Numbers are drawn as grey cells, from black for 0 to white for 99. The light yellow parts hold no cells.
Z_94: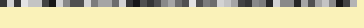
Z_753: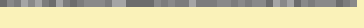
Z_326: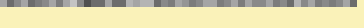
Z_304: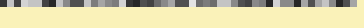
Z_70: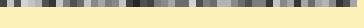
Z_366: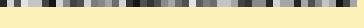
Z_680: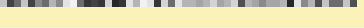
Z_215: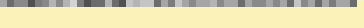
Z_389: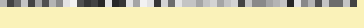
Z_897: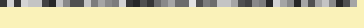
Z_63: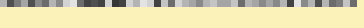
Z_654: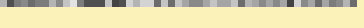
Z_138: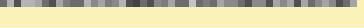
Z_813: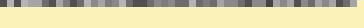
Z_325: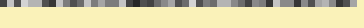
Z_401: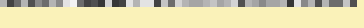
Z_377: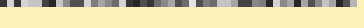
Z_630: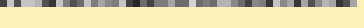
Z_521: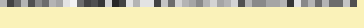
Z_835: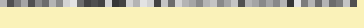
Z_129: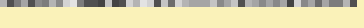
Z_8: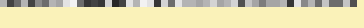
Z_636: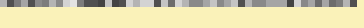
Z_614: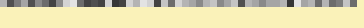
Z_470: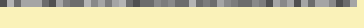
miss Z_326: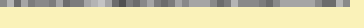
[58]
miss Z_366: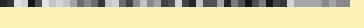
[36]

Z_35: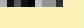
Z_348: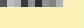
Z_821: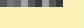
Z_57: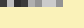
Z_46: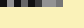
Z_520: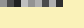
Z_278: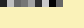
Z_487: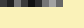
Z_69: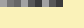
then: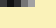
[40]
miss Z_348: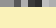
[51]

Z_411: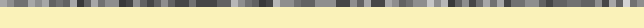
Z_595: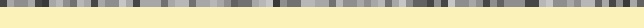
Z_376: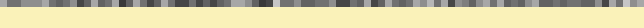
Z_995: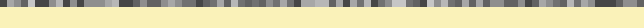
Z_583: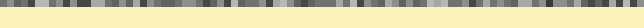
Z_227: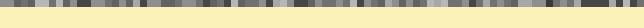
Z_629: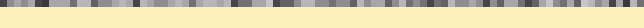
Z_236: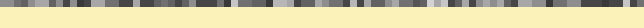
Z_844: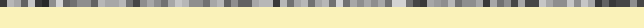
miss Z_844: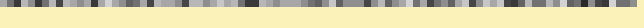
[60]
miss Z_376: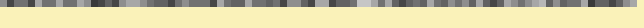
[49]
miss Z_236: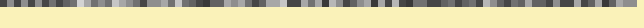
[33]
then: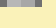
[71]

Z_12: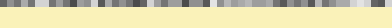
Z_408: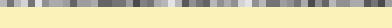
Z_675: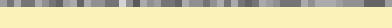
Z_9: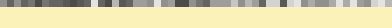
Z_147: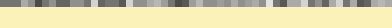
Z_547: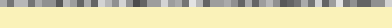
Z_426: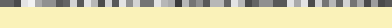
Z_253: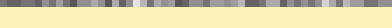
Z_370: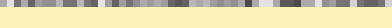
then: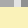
[61]
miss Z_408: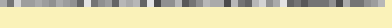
[50]
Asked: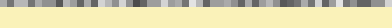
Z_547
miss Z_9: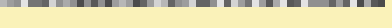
[77]
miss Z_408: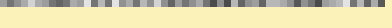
[50]

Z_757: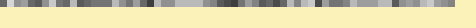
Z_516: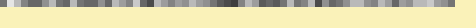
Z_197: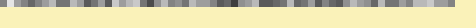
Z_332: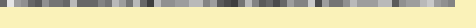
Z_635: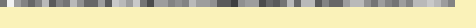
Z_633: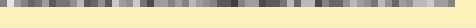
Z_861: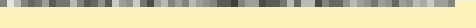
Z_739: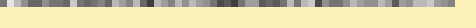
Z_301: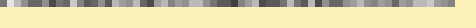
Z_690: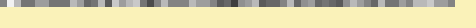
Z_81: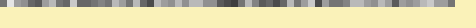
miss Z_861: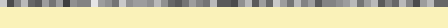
[66]
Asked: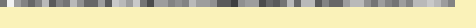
Z_635

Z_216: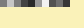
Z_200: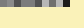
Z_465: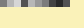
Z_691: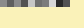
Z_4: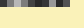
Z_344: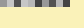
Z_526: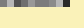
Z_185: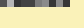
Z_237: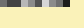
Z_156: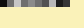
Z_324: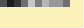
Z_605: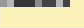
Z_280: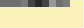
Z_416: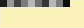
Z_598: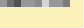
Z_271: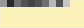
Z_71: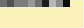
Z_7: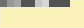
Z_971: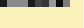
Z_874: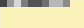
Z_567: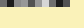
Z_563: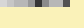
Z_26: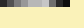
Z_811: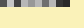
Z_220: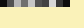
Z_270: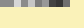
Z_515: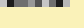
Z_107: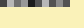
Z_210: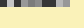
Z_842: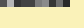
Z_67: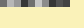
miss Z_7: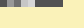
[65]
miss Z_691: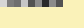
[37]

